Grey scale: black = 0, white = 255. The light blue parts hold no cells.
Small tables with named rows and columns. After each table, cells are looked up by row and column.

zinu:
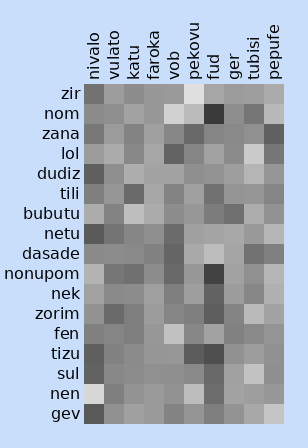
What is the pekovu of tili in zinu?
160
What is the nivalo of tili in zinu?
127
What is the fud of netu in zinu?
164
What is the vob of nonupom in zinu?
105
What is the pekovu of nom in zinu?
187
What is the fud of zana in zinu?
133
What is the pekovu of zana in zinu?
105
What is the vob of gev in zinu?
131
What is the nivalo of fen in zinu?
128
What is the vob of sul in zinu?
143
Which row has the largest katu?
bubutu

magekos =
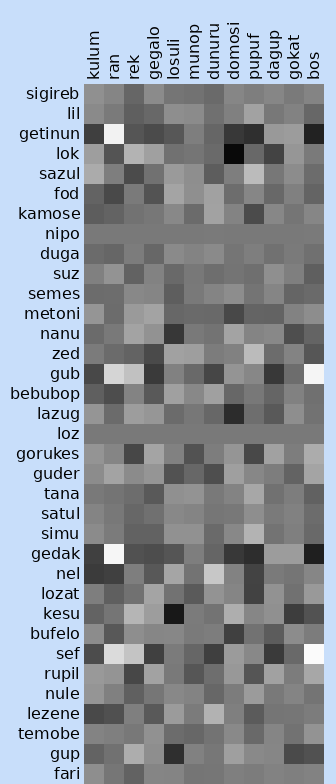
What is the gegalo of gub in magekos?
58
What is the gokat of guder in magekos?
99
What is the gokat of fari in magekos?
127
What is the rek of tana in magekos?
109
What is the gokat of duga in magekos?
122
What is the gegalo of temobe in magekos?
145
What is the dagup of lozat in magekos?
146
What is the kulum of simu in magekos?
139
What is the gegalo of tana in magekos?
89
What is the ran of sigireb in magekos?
133
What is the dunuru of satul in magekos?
118
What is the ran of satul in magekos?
120
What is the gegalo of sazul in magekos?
113
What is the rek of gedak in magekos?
81
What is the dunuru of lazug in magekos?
103
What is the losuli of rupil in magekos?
121
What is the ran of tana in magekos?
116
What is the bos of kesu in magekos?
82

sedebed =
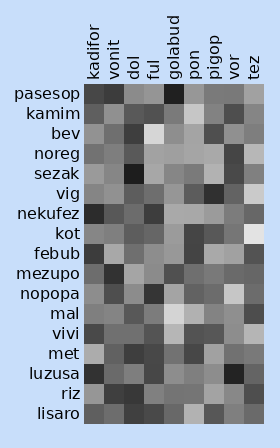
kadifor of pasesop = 71
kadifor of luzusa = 50
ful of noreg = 162
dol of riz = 56
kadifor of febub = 60
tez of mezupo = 102
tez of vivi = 181
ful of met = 72
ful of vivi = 84
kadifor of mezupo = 109
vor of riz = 136
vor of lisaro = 127
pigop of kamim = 130
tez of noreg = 183
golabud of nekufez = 169
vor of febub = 161
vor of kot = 118
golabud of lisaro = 104
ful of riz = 128
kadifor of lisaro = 95

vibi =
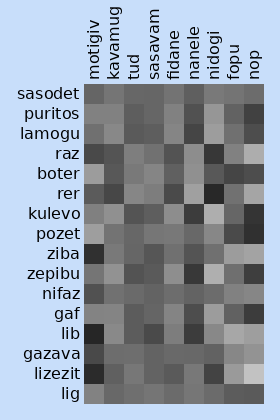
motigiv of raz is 73
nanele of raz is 141
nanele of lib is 60
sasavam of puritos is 102
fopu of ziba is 156
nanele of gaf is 77
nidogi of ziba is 112
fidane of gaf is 132
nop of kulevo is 52
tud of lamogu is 90
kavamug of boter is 88
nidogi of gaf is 156
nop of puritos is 65
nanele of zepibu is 56
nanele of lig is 118
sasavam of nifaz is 99
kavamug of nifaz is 113
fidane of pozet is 120
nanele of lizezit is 120
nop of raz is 173

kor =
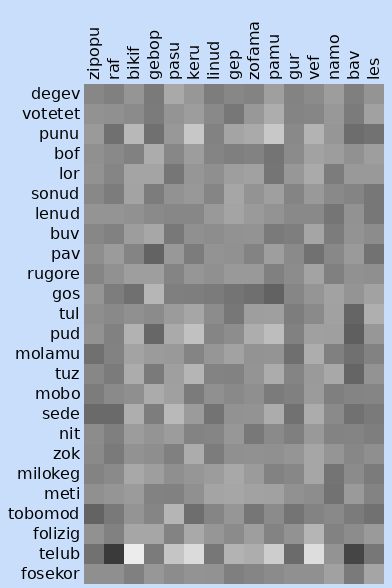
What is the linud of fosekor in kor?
146
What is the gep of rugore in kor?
153
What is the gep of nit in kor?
151
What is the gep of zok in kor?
144
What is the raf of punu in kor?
112
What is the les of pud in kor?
151
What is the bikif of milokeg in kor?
168
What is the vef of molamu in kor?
173
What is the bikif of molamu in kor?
163
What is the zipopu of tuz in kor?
135
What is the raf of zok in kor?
122
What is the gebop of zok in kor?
142
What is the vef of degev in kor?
139

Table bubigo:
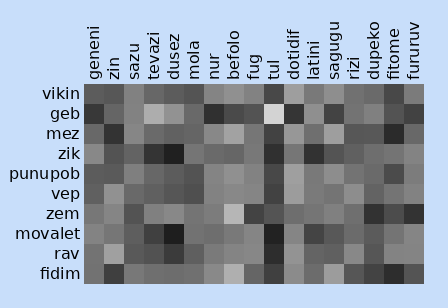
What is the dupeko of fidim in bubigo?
67
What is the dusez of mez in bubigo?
97
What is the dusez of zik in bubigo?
32
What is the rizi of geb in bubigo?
115
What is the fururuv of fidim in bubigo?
84
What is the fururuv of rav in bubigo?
132
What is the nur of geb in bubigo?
48
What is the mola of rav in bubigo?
95
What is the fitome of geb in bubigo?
83
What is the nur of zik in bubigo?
106
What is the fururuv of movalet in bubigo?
133
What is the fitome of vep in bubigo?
116
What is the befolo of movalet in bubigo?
121
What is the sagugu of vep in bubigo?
116
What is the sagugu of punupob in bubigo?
141
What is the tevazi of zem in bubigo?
128

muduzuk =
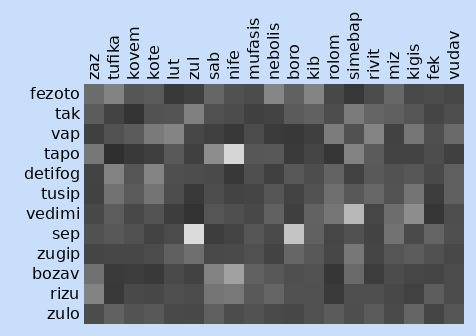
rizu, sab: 117
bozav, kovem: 61
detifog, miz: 82
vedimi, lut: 61
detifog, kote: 132
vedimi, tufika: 93
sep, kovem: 81
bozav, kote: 57
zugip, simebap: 119
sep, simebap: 81
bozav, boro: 79
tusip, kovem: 90
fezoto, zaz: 108
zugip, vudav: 72
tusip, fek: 60
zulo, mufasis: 82
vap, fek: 79
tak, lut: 84
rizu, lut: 79

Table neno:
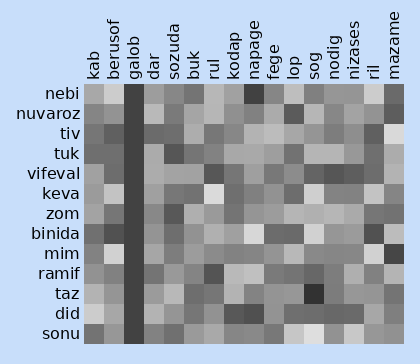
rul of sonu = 169
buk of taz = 110
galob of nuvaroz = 66
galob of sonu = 66
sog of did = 109
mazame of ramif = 180
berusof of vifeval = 109

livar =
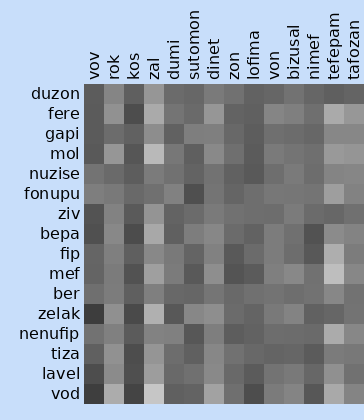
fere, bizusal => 127
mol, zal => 185
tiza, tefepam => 123
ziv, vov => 83
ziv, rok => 130
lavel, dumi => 105
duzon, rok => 133
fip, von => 124
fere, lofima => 96
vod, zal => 198
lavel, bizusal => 121
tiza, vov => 96
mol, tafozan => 149
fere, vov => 91
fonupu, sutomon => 79
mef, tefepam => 190
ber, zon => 105
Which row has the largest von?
fere

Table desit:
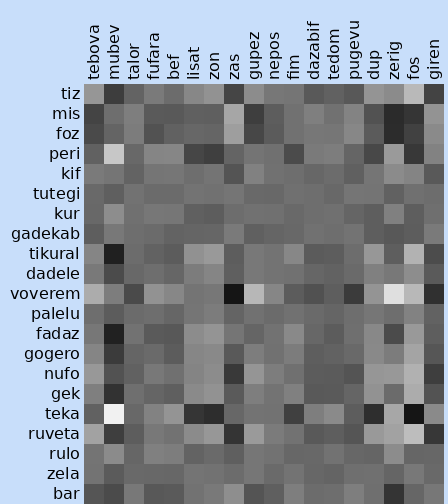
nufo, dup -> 150
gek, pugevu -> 101
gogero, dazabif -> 94
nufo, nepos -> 125
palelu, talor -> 107
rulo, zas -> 95
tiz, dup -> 148
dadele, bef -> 102
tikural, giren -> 76
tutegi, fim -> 112
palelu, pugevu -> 110
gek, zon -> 146
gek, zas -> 90
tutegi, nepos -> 104
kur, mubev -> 141
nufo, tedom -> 91
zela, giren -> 105
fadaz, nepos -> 114
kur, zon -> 93
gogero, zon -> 137

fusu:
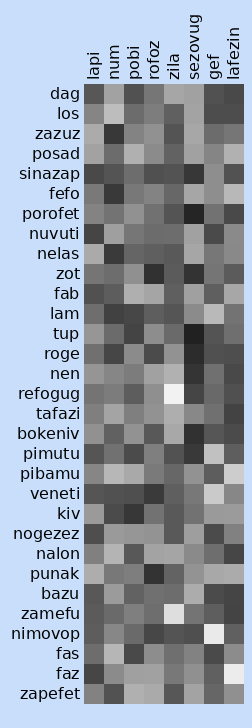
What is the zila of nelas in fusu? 89
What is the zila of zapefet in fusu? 87
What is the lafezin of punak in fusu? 171
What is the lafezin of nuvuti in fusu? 138
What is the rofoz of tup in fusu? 141
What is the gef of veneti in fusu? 202
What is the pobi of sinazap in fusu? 109
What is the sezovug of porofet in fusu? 37
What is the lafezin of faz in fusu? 236
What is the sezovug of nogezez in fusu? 158
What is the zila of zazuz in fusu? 84
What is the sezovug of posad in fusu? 161
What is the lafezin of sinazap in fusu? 82
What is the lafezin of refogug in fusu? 80
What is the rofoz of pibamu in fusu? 122
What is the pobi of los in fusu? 108
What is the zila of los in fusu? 96
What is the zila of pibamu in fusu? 103
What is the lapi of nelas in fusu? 170
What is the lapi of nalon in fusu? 128
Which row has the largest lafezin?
faz

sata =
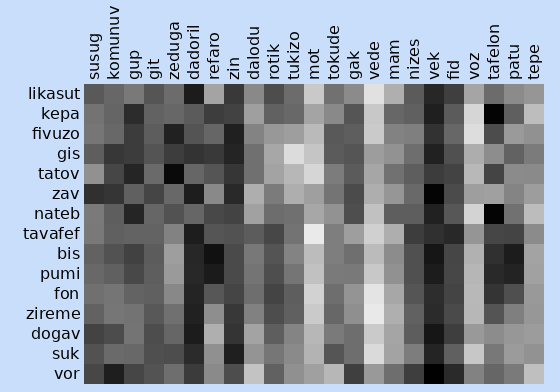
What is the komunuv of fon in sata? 117
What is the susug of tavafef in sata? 121
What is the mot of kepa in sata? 164
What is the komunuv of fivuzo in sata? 104
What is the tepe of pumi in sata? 161
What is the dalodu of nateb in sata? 161
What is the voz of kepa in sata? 214
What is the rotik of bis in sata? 84
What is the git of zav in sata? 69
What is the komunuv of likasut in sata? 103

